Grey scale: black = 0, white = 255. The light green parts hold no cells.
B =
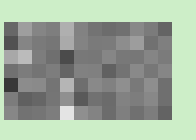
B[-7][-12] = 103
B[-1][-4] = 127
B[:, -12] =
[103, 81, 168, 113, 56, 124, 135]
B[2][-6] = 119
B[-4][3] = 125
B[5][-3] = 125
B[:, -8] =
[175, 170, 75, 101, 181, 144, 228]
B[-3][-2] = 142
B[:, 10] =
[123, 113, 133, 119, 142, 136, 125]
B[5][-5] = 107
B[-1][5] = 143
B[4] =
[56, 140, 138, 116, 181, 110, 137, 129, 143, 121, 142, 111]
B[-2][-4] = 130
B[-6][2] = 122
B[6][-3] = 112
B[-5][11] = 123
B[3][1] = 124
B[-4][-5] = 97
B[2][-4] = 120

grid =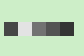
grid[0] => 70
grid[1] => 227
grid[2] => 114

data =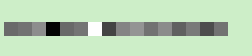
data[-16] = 106
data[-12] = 105
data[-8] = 132
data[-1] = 114

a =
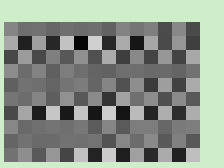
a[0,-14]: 133
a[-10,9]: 117
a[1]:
[169, 32, 159, 39, 194, 5, 208, 39, 170, 22, 166, 74, 150, 63]
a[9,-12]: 89
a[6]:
[74, 165, 28, 198, 24, 196, 22, 205, 20, 187, 36, 174, 45, 173]
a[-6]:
[96, 114, 111, 100, 116, 124, 101, 133, 81, 142, 59, 158, 66, 170]
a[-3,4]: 111
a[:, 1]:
[110, 32, 155, 108, 114, 109, 165, 105, 114, 142]
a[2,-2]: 67
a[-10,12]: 136
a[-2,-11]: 107
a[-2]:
[101, 114, 106, 107, 114, 112, 115, 83, 135, 108, 138, 89, 128, 88]
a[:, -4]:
[127, 166, 68, 106, 59, 141, 36, 125, 138, 41]
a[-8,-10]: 88
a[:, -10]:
[111, 194, 88, 125, 116, 145, 24, 111, 114, 69]
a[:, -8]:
[111, 208, 80, 100, 101, 139, 22, 92, 115, 35]
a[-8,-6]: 62
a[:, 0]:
[133, 169, 72, 140, 96, 117, 74, 135, 101, 114]
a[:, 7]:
[98, 39, 171, 98, 133, 53, 205, 134, 83, 203]
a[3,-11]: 96
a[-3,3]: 116
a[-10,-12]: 113
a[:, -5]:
[117, 22, 137, 110, 142, 112, 187, 125, 108, 160]
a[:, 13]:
[74, 63, 168, 114, 170, 89, 173, 125, 88, 190]
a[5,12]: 139

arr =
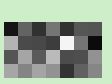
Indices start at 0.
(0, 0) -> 20
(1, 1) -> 74
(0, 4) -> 49
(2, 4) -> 76
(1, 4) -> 245
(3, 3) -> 146
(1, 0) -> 179
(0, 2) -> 49
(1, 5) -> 116
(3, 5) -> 97

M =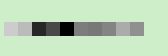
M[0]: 204
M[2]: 39
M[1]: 187
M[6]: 120

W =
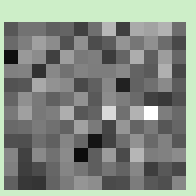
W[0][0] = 87
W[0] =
[87, 114, 114, 95, 100, 64, 111, 183, 63, 170, 162, 178, 109]
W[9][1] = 65
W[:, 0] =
[87, 106, 15, 128, 82, 101, 121, 105, 80, 133, 128, 96]
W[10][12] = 71
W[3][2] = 49
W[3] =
[128, 130, 49, 136, 113, 131, 125, 125, 136, 99, 90, 176, 71]
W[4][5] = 73
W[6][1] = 160
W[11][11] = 79
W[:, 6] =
[111, 76, 126, 125, 96, 89, 99, 122, 20, 94, 94, 141]
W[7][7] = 69
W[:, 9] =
[170, 118, 173, 99, 98, 106, 178, 100, 146, 182, 135, 124]
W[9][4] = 139
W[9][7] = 156
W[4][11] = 138
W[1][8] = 148
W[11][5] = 149
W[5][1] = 144
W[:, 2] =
[114, 160, 140, 49, 169, 121, 120, 123, 110, 138, 75, 52]
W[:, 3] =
[95, 140, 64, 136, 146, 96, 126, 112, 96, 113, 102, 99]
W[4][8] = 33
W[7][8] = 150
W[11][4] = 123
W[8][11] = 129
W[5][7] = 141

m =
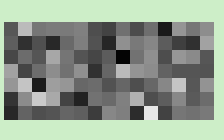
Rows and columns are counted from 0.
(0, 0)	87
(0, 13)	118
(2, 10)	143
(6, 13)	113
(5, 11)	93
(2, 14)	86
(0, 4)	122
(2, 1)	108
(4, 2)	27
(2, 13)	138
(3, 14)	83
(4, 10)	103
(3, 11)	98
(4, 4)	150
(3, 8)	186
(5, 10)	78
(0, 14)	141
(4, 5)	103
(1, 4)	105
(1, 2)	80
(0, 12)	149
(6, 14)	121
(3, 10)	140
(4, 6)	108
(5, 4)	67
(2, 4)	117
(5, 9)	177
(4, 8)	102
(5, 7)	106
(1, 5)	126
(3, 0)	162
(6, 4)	101
